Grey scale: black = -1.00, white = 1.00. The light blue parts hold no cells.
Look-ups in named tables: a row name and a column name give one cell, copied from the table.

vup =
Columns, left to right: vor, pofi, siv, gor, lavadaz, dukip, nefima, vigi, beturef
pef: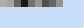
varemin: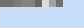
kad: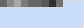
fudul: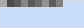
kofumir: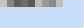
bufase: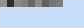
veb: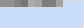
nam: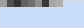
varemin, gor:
0.04
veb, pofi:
0.14
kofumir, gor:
-0.15
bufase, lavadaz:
-0.20
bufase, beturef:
-0.03
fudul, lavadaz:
-0.30
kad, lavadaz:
-0.20
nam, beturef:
0.36
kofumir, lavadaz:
-0.32
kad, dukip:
-0.21
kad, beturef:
-0.11
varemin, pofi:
-0.12
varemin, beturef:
-0.11
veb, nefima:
-0.02
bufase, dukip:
0.09
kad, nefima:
-0.32
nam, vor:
0.25
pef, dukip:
0.18
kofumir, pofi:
0.05
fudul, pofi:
-0.41
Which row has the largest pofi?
pef

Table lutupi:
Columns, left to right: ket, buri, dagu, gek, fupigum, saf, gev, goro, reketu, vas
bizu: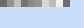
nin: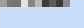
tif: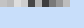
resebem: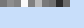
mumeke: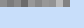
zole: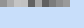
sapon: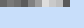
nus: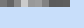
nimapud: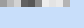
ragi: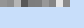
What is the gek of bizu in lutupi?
-0.09
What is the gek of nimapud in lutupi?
-0.24
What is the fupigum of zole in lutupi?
-0.23
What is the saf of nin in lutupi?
0.44
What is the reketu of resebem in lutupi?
-0.66
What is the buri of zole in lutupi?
0.36
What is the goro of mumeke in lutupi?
0.15
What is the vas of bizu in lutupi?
-0.14
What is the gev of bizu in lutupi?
0.68
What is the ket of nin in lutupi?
0.23
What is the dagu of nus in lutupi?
0.08
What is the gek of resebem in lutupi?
0.96
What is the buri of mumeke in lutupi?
-0.03
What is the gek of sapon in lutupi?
-0.29
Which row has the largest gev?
nimapud

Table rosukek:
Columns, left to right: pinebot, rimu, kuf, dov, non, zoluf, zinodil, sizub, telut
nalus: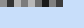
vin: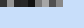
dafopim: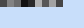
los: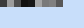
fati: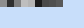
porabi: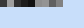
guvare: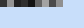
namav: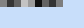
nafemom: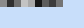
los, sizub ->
0.00
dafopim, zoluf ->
0.38
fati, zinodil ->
-0.42
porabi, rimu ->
0.25
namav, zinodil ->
-0.22
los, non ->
-0.82
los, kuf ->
-0.39
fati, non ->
0.42
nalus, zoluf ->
-0.15
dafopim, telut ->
-0.46
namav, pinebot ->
0.03
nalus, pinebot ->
0.12
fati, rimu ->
-0.63
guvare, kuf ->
-0.73
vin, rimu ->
0.17
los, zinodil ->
-0.05
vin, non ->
-0.87
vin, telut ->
0.07
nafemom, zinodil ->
-0.27

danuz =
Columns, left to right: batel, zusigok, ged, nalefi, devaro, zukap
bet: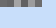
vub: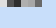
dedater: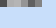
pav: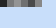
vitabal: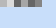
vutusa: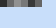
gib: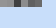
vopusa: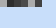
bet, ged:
0.29
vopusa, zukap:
-0.48
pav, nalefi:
-0.12
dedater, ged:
0.42
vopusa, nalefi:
-0.41
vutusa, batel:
-0.64
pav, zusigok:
-0.05
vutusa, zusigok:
-0.18
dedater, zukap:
0.03
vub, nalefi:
0.37
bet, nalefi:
-0.24
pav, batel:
-0.72

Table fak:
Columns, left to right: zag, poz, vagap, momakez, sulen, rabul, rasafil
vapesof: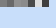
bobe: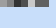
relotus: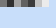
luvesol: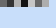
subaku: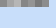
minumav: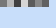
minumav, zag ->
-0.07
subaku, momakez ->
0.05
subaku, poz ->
0.30
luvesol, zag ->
-0.18
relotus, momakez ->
-0.24
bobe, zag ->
0.24
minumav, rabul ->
0.07
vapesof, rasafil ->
-0.51
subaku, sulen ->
0.16
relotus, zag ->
-0.07

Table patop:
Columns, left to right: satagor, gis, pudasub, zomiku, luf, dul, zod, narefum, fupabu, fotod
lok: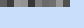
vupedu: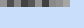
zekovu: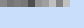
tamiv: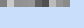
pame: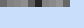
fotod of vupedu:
0.30
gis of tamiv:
0.58
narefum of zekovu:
0.50
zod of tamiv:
-0.37
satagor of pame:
-0.16
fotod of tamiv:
0.08
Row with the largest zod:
zekovu

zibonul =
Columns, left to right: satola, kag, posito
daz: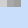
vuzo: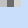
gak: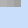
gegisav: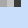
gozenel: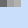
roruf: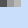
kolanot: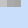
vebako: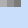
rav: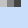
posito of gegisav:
-0.53
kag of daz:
0.32
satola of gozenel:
-0.17
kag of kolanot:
0.33
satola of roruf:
-0.35
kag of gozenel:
0.28
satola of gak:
0.40
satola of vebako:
0.38
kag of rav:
0.03
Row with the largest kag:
gegisav

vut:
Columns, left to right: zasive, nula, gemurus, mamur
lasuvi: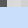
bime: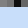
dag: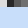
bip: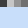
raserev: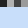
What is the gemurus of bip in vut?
0.15
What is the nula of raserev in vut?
0.40
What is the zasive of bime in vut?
0.00
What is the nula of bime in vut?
-0.10
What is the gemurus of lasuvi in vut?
0.72
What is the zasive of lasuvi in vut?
-0.31
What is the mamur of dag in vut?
-0.12
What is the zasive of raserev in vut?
-0.73
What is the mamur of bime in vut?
-0.21
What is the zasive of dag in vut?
0.73
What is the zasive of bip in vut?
-0.52
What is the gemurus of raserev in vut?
-0.47
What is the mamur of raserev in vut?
0.21
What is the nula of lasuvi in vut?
0.70

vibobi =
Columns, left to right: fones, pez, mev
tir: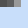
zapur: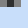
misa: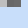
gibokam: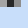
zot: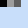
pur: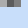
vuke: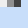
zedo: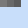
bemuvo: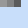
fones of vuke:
0.87
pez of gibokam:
-0.69
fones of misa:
0.49
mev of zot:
-0.26
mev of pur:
-0.01
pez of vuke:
0.12
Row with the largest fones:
vuke

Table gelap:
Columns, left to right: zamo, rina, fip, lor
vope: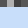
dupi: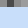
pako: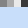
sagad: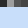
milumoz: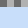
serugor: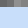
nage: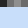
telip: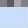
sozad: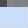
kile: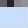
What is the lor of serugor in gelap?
0.02
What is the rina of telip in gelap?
-0.29
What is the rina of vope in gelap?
0.38
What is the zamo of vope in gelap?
-0.35
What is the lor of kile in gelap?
0.14
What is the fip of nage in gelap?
0.12
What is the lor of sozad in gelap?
0.03
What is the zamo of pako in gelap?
0.03
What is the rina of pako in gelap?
0.35
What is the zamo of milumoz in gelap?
-0.15
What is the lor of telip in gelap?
0.02
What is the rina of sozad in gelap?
0.05
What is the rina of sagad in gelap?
0.24
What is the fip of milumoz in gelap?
-0.15
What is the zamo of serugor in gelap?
-0.19
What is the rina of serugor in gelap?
-0.11

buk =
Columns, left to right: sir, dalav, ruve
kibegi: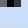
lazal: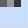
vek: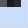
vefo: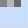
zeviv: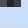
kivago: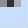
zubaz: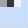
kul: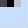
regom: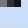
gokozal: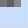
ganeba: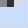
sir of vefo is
0.03
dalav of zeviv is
-0.70
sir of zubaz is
0.29
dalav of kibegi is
-0.94
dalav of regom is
-0.62
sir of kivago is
0.12
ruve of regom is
-0.84
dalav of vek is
-0.79
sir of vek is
-0.31
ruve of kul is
0.50
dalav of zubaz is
-0.56
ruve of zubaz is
0.90
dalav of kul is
-0.98
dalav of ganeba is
-0.61
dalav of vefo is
0.43
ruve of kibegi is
-0.58
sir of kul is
-0.44
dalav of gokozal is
-0.25
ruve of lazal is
-0.57

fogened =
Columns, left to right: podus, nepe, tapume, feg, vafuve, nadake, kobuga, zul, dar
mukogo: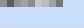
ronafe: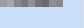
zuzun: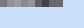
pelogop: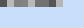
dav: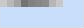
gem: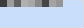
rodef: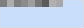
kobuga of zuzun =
-0.48
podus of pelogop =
-0.34
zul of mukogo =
0.27
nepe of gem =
0.22
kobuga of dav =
0.10
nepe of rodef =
0.36
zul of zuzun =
-0.19
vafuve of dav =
0.01
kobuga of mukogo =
0.47
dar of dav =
0.56
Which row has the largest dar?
dav

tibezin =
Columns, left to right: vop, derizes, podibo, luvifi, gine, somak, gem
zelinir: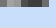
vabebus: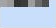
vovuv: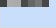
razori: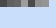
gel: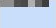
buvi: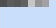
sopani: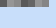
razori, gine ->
-0.42
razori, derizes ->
-0.25
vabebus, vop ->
0.28
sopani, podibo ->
0.08
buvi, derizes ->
-0.28
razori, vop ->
-0.43
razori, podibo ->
-0.20
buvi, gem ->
0.26
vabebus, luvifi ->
-0.54
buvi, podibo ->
-0.32
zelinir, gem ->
-0.15
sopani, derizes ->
0.18
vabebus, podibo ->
-0.60
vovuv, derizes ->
0.36
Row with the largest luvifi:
razori

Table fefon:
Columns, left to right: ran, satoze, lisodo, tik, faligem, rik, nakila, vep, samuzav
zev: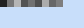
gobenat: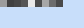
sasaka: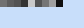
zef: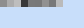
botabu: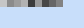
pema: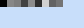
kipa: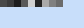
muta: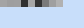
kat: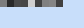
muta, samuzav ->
0.39
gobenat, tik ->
-0.33
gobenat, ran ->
0.22
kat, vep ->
0.04
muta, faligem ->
0.31
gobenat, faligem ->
0.83
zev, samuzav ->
-0.01
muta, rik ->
-0.59
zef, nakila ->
0.14
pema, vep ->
-0.22
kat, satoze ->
-0.68
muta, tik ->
-0.63
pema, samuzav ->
-0.09

